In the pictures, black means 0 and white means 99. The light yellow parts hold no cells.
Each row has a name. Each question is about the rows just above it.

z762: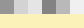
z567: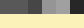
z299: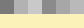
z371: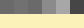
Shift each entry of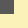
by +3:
[37]
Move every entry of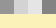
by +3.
[61 85 92 54]

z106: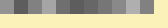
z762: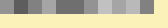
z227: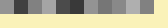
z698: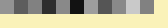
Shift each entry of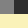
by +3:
[53 21]
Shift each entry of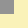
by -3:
[54]
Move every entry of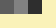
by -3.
[33 47 15]
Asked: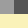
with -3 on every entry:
[58 30]
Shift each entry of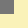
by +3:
[49]

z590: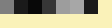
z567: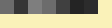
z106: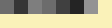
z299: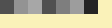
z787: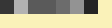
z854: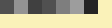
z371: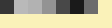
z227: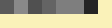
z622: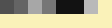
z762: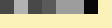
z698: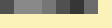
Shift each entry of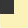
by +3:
[24]
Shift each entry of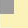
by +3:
[64]
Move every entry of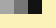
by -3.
[62 43  4]
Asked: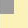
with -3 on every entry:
[58]

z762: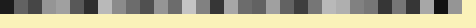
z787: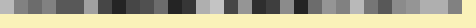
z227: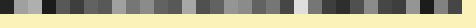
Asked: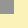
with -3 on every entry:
[55]
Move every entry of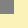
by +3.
[53]

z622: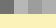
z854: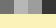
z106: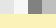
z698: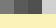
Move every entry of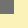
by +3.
[47]
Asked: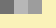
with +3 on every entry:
[47 74 64]
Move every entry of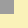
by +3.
[64]
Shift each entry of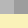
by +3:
[74 64]

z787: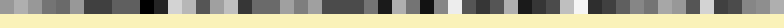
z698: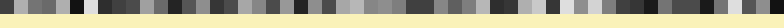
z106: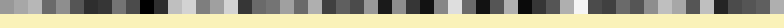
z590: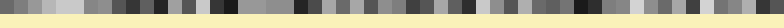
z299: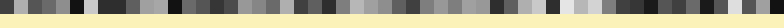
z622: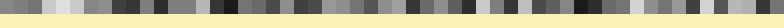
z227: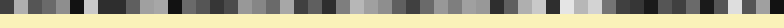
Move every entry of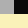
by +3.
[71  7]
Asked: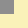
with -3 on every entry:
[52]
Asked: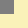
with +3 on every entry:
[52]

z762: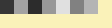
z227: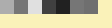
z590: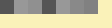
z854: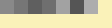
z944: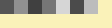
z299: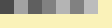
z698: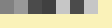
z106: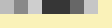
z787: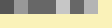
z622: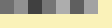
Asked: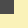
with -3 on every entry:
[26]
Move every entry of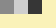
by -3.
[50 77 18]
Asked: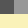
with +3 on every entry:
[36 62]
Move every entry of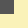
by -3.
[30]

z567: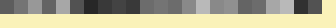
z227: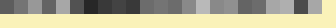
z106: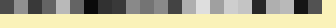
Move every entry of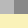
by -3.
[69 50]
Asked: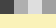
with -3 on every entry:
[23 65 83 59]
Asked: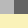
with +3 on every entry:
[75 42]
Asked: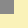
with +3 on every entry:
[56]
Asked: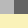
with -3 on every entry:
[69 36]

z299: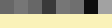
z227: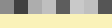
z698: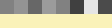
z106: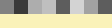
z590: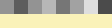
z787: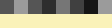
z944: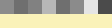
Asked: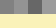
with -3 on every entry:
[47 54 37 57]
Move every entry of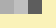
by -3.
[64 71 33]
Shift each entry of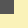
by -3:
[30]

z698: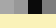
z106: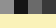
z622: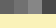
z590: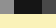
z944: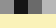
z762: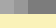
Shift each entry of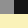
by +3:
[59 11]
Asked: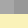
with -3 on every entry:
[62 56]
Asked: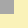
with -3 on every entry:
[62]
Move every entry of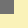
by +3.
[47]
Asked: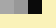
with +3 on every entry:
[68 62  7]
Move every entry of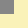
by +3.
[55]

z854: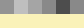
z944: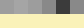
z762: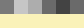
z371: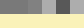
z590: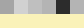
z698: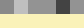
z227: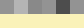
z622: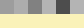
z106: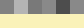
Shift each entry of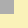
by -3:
[64]
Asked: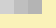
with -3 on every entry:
[78 71 67]

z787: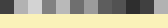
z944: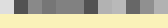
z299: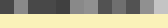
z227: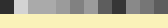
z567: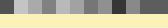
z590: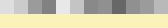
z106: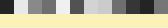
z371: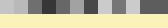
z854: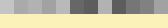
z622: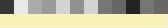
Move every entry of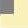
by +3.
[53]
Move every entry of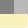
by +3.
[53 75]
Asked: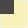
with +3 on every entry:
[31]
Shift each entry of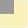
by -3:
[57]

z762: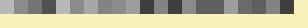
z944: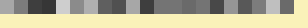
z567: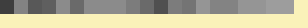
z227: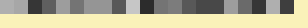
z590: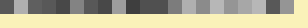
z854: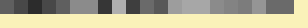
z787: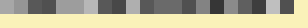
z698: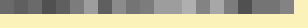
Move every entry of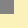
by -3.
[48]
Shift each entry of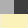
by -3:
[65 21]

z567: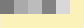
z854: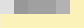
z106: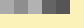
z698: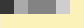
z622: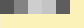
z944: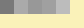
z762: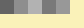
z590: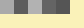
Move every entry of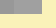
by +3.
[62 65 65]
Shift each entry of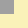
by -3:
[59]
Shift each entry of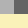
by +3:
[72 42]
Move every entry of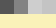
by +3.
[36 54 83 79]

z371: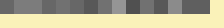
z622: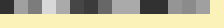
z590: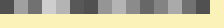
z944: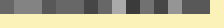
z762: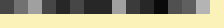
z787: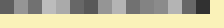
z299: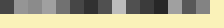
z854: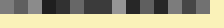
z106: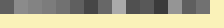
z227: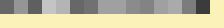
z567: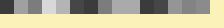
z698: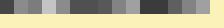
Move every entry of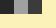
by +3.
[18 65 26]
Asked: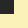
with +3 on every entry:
[18]
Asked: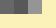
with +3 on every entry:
[43 37 61]
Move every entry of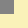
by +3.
[54]

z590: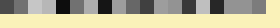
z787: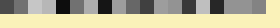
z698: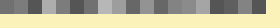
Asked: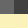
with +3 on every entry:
[43 28]
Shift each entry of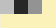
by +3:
[77 18 60]
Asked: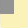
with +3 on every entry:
[60]
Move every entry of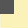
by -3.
[30]
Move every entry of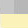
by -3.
[74 68]
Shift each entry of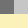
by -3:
[41 74]
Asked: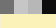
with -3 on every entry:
[41 74 68  2]

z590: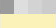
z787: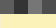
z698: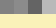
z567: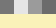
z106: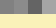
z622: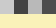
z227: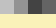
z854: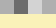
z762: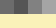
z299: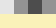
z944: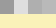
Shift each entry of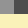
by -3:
[54 27]
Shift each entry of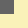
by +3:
[42]

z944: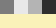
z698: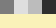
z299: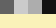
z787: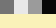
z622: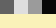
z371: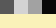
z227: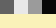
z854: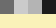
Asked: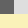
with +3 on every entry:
[41 89]
